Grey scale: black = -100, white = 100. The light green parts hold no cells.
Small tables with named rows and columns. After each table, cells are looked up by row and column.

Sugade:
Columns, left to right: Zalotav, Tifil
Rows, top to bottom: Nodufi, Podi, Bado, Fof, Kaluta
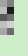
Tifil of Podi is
-78
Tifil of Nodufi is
0
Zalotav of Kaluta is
30
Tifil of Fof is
65
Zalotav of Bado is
-31
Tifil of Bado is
-11
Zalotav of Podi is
48

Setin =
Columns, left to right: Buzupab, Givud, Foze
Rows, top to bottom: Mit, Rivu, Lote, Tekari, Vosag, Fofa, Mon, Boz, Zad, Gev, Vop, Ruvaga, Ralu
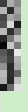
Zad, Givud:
-49
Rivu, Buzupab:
42
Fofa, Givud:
-7
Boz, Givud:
-55
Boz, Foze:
83
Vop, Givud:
-62
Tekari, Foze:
-78

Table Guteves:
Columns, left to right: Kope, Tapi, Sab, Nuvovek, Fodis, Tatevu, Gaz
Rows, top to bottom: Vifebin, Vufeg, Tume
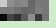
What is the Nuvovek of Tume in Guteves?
-29
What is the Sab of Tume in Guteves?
-63
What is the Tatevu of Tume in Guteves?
-55
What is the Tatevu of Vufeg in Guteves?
-1
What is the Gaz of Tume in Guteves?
-9
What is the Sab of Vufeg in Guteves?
-12
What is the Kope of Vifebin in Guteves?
59
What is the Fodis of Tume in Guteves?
11
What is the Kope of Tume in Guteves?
-93
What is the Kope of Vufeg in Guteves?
-4
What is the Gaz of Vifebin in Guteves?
-6
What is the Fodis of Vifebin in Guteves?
-19
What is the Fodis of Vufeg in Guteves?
-17
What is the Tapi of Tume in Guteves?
-47
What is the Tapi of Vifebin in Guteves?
12
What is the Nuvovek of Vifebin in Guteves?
7
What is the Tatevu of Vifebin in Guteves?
-7
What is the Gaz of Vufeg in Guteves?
-7
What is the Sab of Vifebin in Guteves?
3
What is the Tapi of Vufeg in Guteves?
-4
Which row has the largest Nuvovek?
Vifebin

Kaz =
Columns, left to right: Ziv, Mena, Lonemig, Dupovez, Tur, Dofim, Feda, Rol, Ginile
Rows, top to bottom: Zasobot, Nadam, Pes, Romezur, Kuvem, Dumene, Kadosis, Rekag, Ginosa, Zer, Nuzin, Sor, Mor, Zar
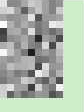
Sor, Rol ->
24
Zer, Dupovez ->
38
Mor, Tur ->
-51
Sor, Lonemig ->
17
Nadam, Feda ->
25
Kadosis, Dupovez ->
38
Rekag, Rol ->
10
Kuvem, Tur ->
74
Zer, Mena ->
49
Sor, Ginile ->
-38
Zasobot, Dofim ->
49
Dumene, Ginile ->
-41
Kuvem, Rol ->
-13
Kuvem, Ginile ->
7
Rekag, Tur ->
-77
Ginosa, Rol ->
9
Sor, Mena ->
12
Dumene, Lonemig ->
18

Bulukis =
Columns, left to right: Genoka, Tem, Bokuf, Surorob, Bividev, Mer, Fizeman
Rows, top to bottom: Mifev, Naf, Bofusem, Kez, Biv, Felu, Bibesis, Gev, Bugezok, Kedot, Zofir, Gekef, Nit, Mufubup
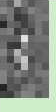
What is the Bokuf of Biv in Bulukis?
-52
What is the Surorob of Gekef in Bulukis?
-38
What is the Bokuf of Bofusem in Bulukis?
-58
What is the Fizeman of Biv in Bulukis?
-25
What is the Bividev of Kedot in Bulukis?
-26
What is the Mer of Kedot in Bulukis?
-13
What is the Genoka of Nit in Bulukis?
-72
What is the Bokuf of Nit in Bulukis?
-38
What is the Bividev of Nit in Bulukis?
-2
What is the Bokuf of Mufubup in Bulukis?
-19
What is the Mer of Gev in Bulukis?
-28
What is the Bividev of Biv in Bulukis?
-45
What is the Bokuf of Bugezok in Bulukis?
13
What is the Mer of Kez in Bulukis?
-9
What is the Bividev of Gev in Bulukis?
-18

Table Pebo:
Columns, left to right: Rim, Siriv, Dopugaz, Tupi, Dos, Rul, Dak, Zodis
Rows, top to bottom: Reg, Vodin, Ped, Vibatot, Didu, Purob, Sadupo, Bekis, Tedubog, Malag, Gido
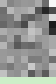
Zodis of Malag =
48
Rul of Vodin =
-33
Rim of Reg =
41
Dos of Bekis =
15
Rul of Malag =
19
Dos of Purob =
43
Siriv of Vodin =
44
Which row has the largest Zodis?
Reg

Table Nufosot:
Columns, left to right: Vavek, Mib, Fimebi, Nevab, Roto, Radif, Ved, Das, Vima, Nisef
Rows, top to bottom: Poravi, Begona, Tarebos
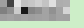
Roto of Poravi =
55
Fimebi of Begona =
59
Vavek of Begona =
0
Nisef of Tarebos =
26
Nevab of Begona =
-81
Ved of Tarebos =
28
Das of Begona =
14
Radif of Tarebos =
26
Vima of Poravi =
36
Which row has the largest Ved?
Poravi

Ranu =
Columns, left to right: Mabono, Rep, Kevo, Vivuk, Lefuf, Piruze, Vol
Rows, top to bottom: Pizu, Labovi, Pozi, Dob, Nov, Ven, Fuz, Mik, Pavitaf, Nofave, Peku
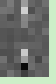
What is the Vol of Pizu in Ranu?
-13
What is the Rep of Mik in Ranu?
-37
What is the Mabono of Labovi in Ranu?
-9
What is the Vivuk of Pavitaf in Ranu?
22
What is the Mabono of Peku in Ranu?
-33
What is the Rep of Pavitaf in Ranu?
-38
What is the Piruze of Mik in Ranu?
-28
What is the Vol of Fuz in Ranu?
-32
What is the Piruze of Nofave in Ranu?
-25
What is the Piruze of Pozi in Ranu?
-18
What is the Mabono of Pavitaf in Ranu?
-11
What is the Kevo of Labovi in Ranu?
-28
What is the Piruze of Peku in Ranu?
-21
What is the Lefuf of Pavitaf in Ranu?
-18
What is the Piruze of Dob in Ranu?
-32
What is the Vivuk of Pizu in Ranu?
22
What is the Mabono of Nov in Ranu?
-33
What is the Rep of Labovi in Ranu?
-12

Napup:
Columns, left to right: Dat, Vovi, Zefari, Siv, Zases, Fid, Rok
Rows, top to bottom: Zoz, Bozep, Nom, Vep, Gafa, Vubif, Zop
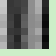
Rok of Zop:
-85
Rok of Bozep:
-74
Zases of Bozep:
11
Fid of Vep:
14
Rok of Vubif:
-93
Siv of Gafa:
-40

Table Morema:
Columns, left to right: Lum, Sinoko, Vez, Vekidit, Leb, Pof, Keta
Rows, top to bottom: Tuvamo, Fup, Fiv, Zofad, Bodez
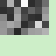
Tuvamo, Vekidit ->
95
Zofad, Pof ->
70
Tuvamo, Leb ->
-65
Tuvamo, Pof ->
-50
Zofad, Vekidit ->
-64
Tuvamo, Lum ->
-52
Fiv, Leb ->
-61
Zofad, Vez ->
19
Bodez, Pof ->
27
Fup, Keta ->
14
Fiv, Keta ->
26
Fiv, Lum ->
4
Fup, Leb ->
-22

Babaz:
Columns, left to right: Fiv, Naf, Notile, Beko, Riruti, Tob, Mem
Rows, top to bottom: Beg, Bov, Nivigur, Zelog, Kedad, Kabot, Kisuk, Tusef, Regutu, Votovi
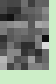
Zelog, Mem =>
24
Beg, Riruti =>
-51
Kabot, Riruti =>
-30
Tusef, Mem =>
-18
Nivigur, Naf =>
-86
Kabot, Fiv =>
-62
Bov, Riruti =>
-23
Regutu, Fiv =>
43
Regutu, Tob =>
-40
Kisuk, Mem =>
72
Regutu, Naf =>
7
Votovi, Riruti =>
1
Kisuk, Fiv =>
-48
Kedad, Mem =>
-8
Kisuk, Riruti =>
-63
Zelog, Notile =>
19
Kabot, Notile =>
-21

